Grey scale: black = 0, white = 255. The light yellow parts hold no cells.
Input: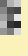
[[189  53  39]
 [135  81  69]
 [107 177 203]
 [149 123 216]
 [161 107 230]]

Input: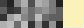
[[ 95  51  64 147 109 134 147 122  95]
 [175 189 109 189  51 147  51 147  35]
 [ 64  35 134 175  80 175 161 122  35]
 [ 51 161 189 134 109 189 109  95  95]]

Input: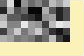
[[107 217   7 147 107 132  91 187 159 203]
 [ 35 174  78 107   7   7 174  91  35  78]
 [174  91  91  63  51  21 147 159  35  78]
 [174 159 120 132 120  78 107 187  63  21]
 [203 132 132 232 159 147  63 187 232 217]
 [ 63 147 203 120 159 203 120  51  21  63]]

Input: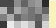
[[128 171 100 128 116 100 155]
 [ 73  73 141 100 141 155  43]
 [183  86 171 141 116 141 100]
 [ 57 235 195 223 195  86 211]]

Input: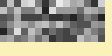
[[ 81 192  81 208 221 126  52 126 234 208 168 180 111  52 208]
 [153 168 111 126 168 111 153  52  81  67  67 192 153 168  81]
 [ 81  96 168  67  67  67  96  52  52  67  36  81 126  96  36]
 [ 96 141 180 168 141 180 192 141 192 141  96  81  81 153 141]
 [192 126 192 126 126 180  36 221 153 153 153 111 180 168 141]
 [ 36 111 221  96 192 153  67 111  81  67 111  96 168 126  96]]

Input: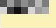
[[212  59  15  71 212 157 172]
 [ 83 157  97 141 112 184 125]]

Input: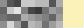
[[142  85  70 201 201 185 185  85 172]
 [114 101 101 172 157 142 128 101 157]
 [142 214 157  85 185 172 114 157 185]
 [101 201 227 128  70  57 114 157 142]]

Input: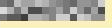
[[120  90  90  62 177 177 163 133 205 205  90 205 190 148 148]
 [218 177 120 177  77  77 120 133 163 120 205 148 105 163  77]
 [120 105 190 163 163 190 177 148 133 120 105 148 148 133 205]]

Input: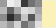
[[139  44  99 197  86 185]
 [185  99 170 223 210 170]
 [185 155 210 114 155 223]
 [155 238 223  58 114 139]]
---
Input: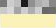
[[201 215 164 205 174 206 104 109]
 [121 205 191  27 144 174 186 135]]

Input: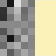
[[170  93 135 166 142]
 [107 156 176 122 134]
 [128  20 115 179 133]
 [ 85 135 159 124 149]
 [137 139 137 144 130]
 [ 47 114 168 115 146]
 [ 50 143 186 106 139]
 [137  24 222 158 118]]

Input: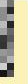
[[ 22  84]
 [206  38]
 [130 177]
 [151 142]
 [ 51 125]
 [ 56  89]
 [161 104]
 [188  39]
 [140 162]
 [141  41]
 [193 114]]

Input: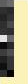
[[ 47   5]
 [ 15  51]
 [ 33  53]
 [ 61  78]
 [ 12  40]
 [227 104]
 [ 51  46]
 [ 47  73]
 [ 36  51]
 [ 47  41]
 [ 94 106]]

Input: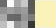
[[190 238 149 164  55]
 [169 106 103 148 123]
 [147 159 147 156  92]
 [107 252 168 200  90]]

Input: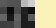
[[ 63  65  91  29  31]
 [101  25  99  29  92]
 [ 66  13  77  33  16]
 [ 89  82  82 185 207]]

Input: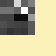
[[ 66  51  58  54  88]
 [ 79  70  66  63  89]
 [ 67  67  11  14 155]
 [116 116  98 253  80]
 [ 72  76 214  96 127]]
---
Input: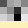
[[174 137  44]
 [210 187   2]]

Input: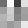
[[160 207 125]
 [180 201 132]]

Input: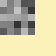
[[117 133 195]
 [175 168 164]]

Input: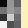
[[116 154 133]
 [ 47 204 107]]

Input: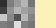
[[ 64 146 181]
 [200 135  81]]

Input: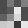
[[ 75  89 233]
 [ 96 138 216]]

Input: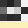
[[110 232 203]
 [ 55  41  44]]
